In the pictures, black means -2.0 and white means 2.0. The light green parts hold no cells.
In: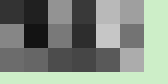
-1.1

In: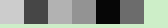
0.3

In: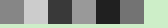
0.4

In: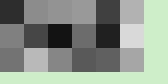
0.4

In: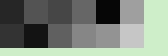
-0.4

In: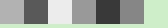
0.4

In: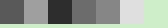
-0.3

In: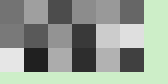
0.2

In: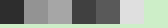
-1.0
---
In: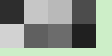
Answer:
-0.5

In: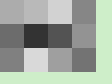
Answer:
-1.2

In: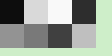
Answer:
-0.1

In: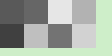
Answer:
1.0

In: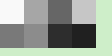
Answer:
0.2

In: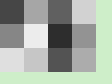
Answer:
1.7

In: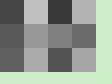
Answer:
0.4

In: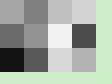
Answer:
0.3

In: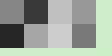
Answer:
0.6

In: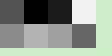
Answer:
0.8
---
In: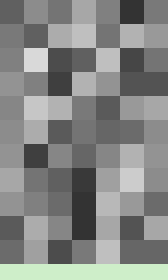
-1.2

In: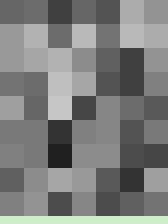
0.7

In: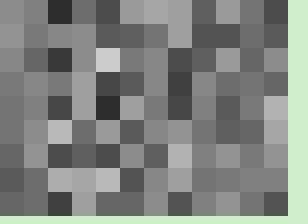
-0.2

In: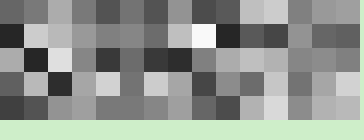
0.4

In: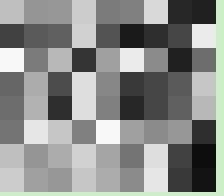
-1.4
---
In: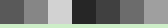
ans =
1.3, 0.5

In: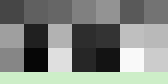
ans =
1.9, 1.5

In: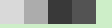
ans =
1.4, 0.7

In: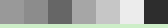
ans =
1.7, 1.1

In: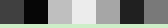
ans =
1.7, 1.0

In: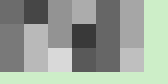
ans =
1.4, 1.0

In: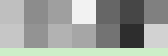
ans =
1.8, 1.3

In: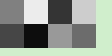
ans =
1.7, 1.2

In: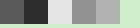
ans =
1.6, 0.8
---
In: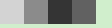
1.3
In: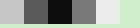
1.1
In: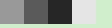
0.4
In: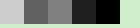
1.2
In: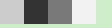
1.2
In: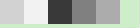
1.3
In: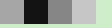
0.6
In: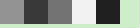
0.3
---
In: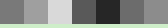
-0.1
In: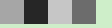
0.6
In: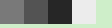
-0.1
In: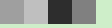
0.5
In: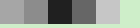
0.6
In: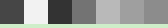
-0.9
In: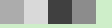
0.7
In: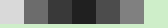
1.4
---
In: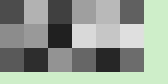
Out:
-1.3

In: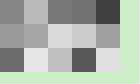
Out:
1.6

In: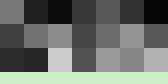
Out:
-1.4

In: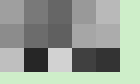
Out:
-1.4

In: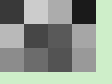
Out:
-0.3

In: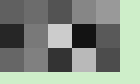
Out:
0.0
